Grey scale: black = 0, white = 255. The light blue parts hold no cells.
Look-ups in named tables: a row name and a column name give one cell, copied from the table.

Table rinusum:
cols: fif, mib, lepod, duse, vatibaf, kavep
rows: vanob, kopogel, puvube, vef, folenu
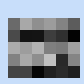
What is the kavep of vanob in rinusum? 92
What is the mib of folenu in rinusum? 67
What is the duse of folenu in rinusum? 33
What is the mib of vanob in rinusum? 168
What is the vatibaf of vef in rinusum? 41
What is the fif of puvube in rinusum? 171
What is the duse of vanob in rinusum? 156
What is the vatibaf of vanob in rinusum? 131
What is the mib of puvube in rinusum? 157
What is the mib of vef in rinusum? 169
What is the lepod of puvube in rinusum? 178
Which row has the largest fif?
puvube

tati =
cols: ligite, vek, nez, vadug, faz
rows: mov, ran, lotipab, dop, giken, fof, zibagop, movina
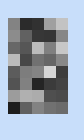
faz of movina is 107
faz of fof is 67
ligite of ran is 140
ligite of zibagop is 156
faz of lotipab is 199
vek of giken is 125

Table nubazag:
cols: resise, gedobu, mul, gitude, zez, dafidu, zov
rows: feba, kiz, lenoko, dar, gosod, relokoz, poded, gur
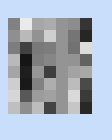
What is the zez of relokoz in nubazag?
148
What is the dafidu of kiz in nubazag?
117
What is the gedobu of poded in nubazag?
88
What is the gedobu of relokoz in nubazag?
25
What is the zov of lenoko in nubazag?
220
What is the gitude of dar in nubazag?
134
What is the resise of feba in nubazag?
129
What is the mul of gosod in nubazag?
150
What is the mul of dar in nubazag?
126
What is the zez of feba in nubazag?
148
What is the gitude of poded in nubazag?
161
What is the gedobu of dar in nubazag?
21
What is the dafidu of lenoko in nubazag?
114
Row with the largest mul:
gur

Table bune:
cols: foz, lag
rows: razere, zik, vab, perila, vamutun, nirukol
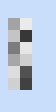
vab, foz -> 124
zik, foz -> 196
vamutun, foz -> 221
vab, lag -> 229
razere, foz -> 163
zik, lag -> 55

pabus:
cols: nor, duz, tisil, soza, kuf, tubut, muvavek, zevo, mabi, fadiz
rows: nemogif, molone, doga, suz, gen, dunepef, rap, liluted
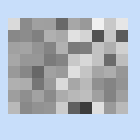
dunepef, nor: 176
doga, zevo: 194
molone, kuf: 169
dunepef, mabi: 132
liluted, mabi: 154
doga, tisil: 148
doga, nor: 161
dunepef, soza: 154
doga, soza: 132
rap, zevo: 160
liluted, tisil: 146
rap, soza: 139
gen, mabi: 173
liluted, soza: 149
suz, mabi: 107
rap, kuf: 172
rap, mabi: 131
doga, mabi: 175
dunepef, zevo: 144
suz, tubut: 200

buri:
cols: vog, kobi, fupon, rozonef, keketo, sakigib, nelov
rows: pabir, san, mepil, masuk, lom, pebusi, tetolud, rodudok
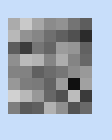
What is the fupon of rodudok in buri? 95
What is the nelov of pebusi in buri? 161
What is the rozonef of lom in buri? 108
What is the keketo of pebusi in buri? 156
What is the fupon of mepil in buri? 118
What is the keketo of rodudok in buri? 143
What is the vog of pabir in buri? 171
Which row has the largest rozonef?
rodudok

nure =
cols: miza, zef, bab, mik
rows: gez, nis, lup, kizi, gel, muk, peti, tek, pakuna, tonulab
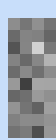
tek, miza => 147
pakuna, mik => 147
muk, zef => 63
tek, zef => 116
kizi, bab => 135
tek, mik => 159
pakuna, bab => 138
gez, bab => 144
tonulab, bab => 78
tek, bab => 98
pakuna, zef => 139
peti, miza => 103
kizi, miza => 131
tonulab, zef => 123
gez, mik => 115
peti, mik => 144
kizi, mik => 179
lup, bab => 209

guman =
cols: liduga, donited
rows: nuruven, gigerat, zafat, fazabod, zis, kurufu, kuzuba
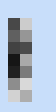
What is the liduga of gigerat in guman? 96
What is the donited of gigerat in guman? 150
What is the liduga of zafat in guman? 66
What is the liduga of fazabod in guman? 22
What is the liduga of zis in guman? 32
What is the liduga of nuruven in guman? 72
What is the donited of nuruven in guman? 204
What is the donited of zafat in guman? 75
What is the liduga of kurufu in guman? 141
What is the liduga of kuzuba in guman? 210
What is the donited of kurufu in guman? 217
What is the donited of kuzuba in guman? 173
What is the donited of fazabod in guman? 169
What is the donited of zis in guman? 123

